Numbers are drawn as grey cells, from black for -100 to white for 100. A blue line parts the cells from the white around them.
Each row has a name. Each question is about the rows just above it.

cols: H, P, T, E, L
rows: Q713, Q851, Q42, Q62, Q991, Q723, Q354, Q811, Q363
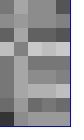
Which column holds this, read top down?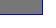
H
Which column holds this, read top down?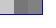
L
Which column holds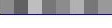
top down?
E
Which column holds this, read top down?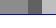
E
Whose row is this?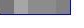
Q723

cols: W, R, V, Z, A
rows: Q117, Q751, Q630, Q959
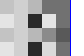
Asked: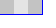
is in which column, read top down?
W
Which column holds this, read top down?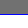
A
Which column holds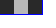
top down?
V

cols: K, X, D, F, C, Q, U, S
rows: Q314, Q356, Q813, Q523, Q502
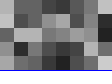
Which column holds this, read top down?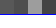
Q
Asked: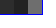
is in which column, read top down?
S
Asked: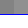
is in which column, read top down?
U
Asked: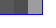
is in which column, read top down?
Q
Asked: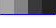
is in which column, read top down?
C
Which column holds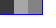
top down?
C
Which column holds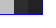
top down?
S

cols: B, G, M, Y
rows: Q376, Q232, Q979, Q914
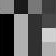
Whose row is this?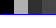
Q232
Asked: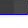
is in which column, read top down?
Y
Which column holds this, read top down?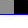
B
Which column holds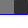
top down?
M
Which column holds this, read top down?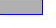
G
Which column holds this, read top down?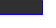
M

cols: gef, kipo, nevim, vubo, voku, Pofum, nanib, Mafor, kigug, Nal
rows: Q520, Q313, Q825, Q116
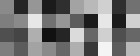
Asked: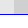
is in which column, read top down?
Mafor
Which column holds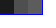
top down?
kigug
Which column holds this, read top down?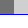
Nal
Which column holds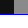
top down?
vubo
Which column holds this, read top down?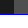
kigug
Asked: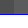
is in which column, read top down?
kigug
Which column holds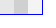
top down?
Mafor

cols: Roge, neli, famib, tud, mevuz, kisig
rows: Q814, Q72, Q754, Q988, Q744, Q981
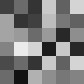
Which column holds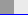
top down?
neli
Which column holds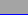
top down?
Roge
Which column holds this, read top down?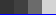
famib

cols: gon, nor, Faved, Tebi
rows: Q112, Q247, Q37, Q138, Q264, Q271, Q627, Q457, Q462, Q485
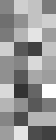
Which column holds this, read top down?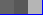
Faved
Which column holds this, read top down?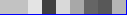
Faved
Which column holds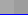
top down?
Tebi
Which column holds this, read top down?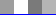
Tebi
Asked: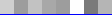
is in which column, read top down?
Tebi
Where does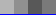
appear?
Q457

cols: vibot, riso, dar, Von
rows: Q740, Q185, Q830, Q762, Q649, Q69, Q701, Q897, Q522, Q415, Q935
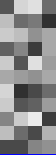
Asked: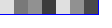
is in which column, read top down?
dar
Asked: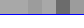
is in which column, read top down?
Von

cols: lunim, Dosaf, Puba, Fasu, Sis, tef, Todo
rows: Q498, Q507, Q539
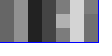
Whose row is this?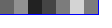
Q498
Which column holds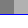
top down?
Sis
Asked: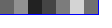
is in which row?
Q539

